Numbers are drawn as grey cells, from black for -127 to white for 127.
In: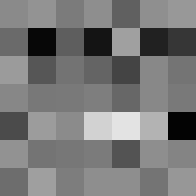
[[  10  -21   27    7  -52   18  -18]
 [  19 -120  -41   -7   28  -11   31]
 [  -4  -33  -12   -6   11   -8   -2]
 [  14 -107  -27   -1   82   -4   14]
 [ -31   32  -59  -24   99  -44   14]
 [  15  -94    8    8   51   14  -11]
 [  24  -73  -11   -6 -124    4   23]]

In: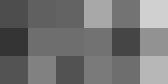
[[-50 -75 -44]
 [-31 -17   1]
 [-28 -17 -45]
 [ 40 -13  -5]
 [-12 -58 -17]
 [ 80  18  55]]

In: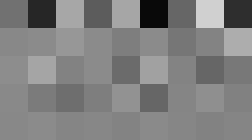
[[ -14    8   13    9    8]
 [ -89   11   37   -4   11]
 [  39   23    2  -17    5]
 [ -35   11   11   -1    7]
 [  38   -1  -20   18    3]
 [-118   11   33  -25   10]
 [ -25   -9    3    5    6]
 [  80    3  -25   15    2]
 [ -81   45   -7    1    5]]

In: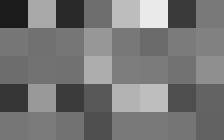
[[-100   -8  -18  -73   -9]
 [  41  -14  -13   25   -5]
 [ -86   -9  -14  -68  -13]
 [ -17   23   45  -39  -49]
 [  61   -7   -2   51   -6]
 [ 106  -20   -4   62   -6]
 [ -69   -4  -13  -49  -10]
 [  -6    1   15  -28  -29]]

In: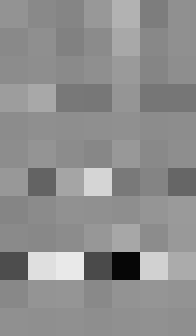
[[  19    9   12   29   12   13   24    5   10  -50    8   16]
 [   9   15   14   40   15   20  -28   11    8   95   20   15]
 [   5    1   10   -7   14   12   37   17   12  105   21   16]
 [  24   11   15   -8   15    7   85   16   23  -53    9   14]
 [  50   40   26   21   16   24   -6   14   39 -121   19   16]
 [  -2    8    5   -9   12    9    4   21   12   81   21   17]
 [  16   16   14   -9   13   14  -25   26   25   43   19   15]]

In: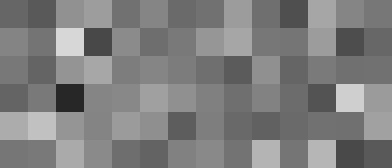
[[-25   4  -7 -27  44  -9]
 [-38 -11 -27  -6  65  -6]
 [ 17  87  20 -88  21  42]
 [ 29 -55  39   5   4  10]
 [-14  11  -2   8  27 -17]
 [  5 -17   5  32  15 -28]
 [-21  -6  -3  16 -34   1]
 [-14  22 -16   0  -1   9]
 [ 28  38 -36 -16 -22 -12]
 [-16  -8  16   2 -30  52]
 [-48 -10 -26 -19 -21 -10]
 [ 38  28  -5 -44 -14  54]
 [  5 -50 -15  79 -15 -54]
 [ -8 -24 -14  27  33 -38]]

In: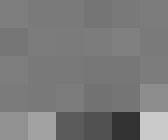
[[ -1  -9  -2  -4  17]
 [ -5  -3  -6  -6  34]
 [ -5  -4  -7  -3 -36]
 [-10  -3  -8 -13 -46]
 [ -6   0  -8 -10 -77]
 [ -3  -5  -3  13  74]]

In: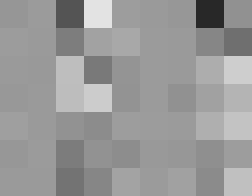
[[ 22  28  26  24  31  23  26]
 [ 27  26  25  26  26  27  26]
 [-43  -2  62  61  18  -3 -12]
 [ 99  34  -6  76  12  18   6]
 [ 29  40  20  19  29  13  35]
 [ 26  27  27  27  28  25  27]
 [ 23  26  26  17  27  23  33]
 [-87   6  45  33  47  15  11]
 [ 17 -16  78  52  67  29  64]]

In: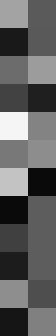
[[  35 -102  -19  -61  117   -7   67 -117  -63  -99   14 -106]
 [ -37  -38   28  -96    3   13 -117  -34  -34  -34  -49    0]]
